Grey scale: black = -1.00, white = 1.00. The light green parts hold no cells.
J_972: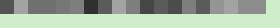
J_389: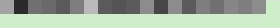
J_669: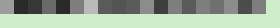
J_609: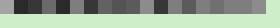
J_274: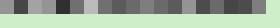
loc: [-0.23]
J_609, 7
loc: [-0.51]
J_669, 11
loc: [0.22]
J_669, 0
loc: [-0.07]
J_972, 4
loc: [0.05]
J_389, 16

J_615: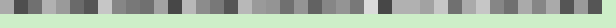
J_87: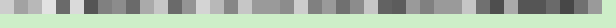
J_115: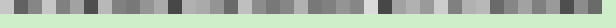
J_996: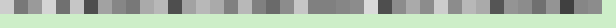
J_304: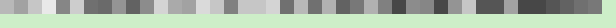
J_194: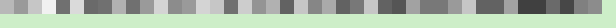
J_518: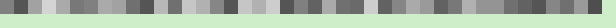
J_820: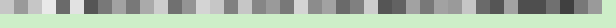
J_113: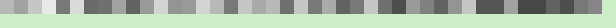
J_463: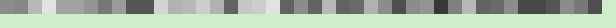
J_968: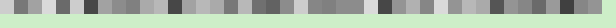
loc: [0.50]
J_115, 17
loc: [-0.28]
J_87, 28

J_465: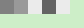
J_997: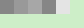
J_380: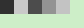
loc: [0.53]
J_380, 4
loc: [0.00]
J_465, 0
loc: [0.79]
J_997, 4

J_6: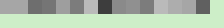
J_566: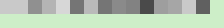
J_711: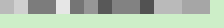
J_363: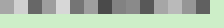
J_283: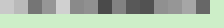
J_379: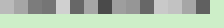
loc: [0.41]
J_566, 3
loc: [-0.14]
J_6, 2
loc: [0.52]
J_379, 12
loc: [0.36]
J_6, 12

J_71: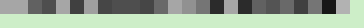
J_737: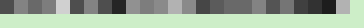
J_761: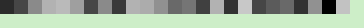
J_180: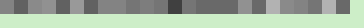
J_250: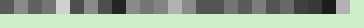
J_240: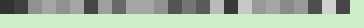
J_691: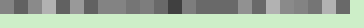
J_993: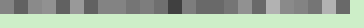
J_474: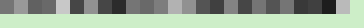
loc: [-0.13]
J_993, 11
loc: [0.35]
J_761, 10

